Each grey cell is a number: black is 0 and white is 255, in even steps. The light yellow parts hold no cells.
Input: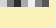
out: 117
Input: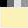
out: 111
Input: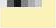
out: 98
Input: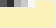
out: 47
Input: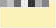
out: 193
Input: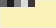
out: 30
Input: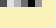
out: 224
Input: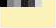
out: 129
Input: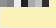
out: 130
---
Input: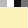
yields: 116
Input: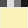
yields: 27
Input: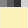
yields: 211
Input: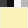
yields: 184
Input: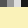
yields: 25
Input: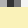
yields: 244
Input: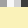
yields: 60
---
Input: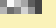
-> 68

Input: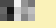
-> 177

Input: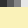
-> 231

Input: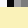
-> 124

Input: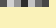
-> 71

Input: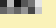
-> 199

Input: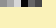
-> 71
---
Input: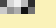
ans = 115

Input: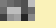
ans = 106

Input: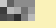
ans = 156

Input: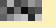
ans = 83

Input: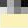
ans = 160

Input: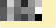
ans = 249

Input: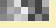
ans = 125

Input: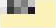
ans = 28
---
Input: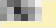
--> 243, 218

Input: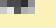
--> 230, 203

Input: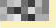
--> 230, 214

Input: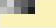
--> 208, 196

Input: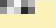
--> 247, 231

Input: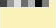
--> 223, 180

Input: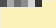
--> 213, 169
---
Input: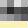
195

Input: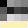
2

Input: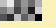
191

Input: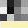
186

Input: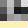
127

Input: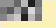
146

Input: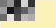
119
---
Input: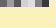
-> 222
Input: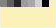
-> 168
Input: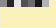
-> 107
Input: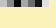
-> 108
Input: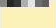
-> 229
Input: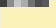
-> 113
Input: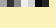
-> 209
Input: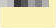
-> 159
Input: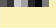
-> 39
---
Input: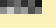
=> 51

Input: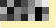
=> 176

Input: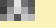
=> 60

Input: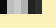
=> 11

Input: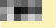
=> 157

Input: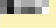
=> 113

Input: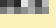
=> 54

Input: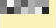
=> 120

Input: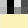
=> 197

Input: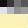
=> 16
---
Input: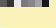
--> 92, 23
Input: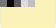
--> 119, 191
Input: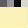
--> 94, 215
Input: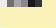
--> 236, 54
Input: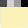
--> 76, 6
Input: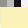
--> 147, 246
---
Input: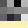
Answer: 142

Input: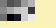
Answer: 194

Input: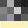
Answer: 204

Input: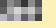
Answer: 213

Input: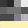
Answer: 115

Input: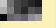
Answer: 70

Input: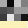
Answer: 154

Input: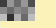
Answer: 137

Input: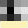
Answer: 212

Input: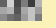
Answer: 84
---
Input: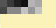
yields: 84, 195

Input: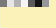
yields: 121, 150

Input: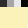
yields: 44, 6

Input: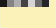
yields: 23, 38

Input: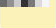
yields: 107, 246

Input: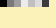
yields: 3, 59
